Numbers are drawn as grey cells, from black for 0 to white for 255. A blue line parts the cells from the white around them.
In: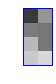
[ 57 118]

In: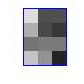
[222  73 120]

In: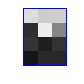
[221 237  51]

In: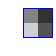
[131  83]

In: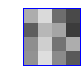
[173 183 115  89]

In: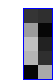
[53  7]
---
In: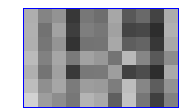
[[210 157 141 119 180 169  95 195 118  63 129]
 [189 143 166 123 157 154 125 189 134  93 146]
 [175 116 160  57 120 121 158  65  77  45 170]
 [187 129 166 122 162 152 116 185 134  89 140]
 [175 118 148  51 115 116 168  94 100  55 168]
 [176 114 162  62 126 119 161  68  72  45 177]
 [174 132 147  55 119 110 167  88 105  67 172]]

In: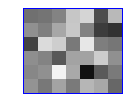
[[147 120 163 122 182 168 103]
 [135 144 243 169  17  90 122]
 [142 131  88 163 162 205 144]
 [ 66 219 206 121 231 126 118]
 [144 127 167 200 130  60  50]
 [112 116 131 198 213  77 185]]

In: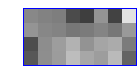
[[ 87 142 156 189 167 157 186  99]
 [ 77 141 157 178 147 165 171 123]
 [148 135 131 119 123 132 119 153]
 [136 130 126  75  62 148  66 225]]

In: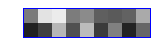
[[ 33  64 183  80 188  59 128  35 102]
 [123 227 236 124 139  95  90  98 170]]

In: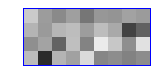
[[187  43 180 161 218 134 141 130 140]
 [143 163  99 191 131 235 199 142 225]
 [180 154 182 189 157 189 169  66  97]
 [202 156 138 159 118 151 148 162 155]]

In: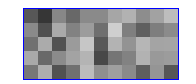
[[119 174  81 112 188 143 159 138  94 149  86]
 [169 105 139 163 180  72 117 130 178 153 156]
 [113 171  82 155 198  88 179 147 182 164 165]
 [138  80 170 130 156 111 207 127  95 126 139]
 [ 87  54 135 104 138 138 166 178 141 162 189]]

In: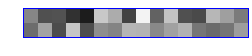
[[109 163  76 198  77 142 132 181 179 137 161 178 118 107 117 157]
 [134  80  82  49  28 200 172  66 243  98 195  80  74 183 159 123]]
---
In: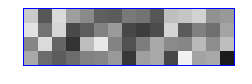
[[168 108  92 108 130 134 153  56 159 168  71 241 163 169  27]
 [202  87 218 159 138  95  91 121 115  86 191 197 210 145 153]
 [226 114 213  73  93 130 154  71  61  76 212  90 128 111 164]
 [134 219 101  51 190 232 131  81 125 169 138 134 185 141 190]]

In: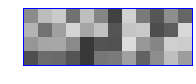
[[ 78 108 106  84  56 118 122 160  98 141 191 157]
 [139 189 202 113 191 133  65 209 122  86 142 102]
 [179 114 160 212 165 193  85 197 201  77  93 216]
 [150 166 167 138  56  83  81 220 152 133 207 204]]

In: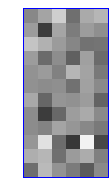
[[110 186 147 123  90 138]
 [136 164 207 111 170 182]
 [156  60 165 124 156 143]
 [196 177 155 134 114 116]
 [156 107 141  96 160 107]
 [146 155 129 182 163 121]
 [145 140 143 113 161 138]
 [168 102 149 145 156  99]
 [140  60 104 157 170 138]
 [140 131 164 150 136 121]
 [150 225 108  55 242  71]
 [174 182 112 155 172 128]]

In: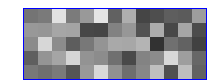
[[120 111 122  85 153 216 145 110 135 191  80 190  98]
 [116 122 225 123 153 228  97 174  69  78  94  91 157]
 [152 150 166 164  71  69 130 151  82 172  72 166  76]
 [139 215 140  93 120 148 169 167 180  50 112  98  65]
 [ 95 148 165 213 147 140 112  73 131 139 216 158 103]]

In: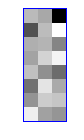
[[239 161 149]
 [186 168   0]
 [ 81 188 254]
 [175 180 133]
 [163 211 244]
 [192 144 108]
 [113 228 170]
 [147 204 197]]

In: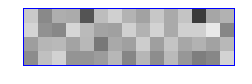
[[140 192 210 148 148 156 183 134 182 141 186 151 126 135 211]
 [201 137 174 171  84 189 208 179 162 199 170 196  59 166 178]
 [212 145 136 214 186 163 160 208 178 211 170 208 208 233 134]
 [158 182 185 163 184 120 169 160 205 159 196 167 178 162 184]]

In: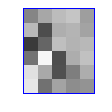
[[231 113 163 141 147]
 [133 167 188 197 158]
 [185  77 174 180 163]
 [ 58 101 191 179 184]
 [115 247  78 173 193]
 [224 169  80 126 173]]
